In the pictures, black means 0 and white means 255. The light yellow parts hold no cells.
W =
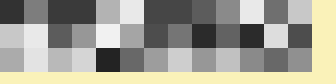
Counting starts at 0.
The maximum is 241
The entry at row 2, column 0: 171
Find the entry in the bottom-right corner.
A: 144
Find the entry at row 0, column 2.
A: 58
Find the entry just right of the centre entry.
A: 117
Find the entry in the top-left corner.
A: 50
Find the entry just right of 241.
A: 165
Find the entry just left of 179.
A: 58
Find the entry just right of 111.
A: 200
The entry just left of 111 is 233
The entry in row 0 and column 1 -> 125
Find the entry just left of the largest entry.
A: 151

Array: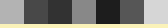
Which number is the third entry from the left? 50
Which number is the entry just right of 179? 72
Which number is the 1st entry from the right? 214

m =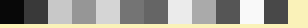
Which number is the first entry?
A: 8
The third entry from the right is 85
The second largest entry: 235
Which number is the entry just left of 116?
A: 213

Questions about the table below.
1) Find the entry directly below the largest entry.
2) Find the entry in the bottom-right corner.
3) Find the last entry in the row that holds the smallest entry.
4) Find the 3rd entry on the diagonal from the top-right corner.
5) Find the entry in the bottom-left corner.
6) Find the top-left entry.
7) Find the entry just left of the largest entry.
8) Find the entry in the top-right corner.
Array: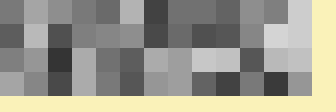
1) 185
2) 150
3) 193
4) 86
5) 165
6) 121
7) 134
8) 205

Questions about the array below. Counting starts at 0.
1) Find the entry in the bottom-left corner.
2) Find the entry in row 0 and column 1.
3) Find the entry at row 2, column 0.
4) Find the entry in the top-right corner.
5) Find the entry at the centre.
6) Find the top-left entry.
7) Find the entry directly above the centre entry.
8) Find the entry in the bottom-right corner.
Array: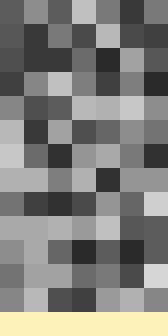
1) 133
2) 141
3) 80
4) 120
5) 149
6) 93
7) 80
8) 133

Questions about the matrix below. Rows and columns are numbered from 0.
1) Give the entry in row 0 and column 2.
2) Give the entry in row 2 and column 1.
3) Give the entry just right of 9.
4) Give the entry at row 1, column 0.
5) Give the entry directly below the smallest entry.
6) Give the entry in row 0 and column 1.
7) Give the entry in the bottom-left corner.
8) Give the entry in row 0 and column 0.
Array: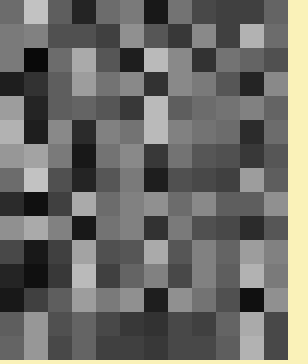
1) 94
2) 9
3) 108
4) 122
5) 50
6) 194
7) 100
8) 108

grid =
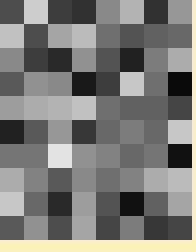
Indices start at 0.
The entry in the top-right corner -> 151
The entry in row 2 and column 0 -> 137
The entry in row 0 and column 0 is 77
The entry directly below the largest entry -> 89
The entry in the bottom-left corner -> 89
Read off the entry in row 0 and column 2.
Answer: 61
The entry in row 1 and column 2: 165
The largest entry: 227
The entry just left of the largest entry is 117
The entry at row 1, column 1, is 77
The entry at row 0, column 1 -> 205
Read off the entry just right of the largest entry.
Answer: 145
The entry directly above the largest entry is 151
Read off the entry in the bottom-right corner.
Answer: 69
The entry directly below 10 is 69
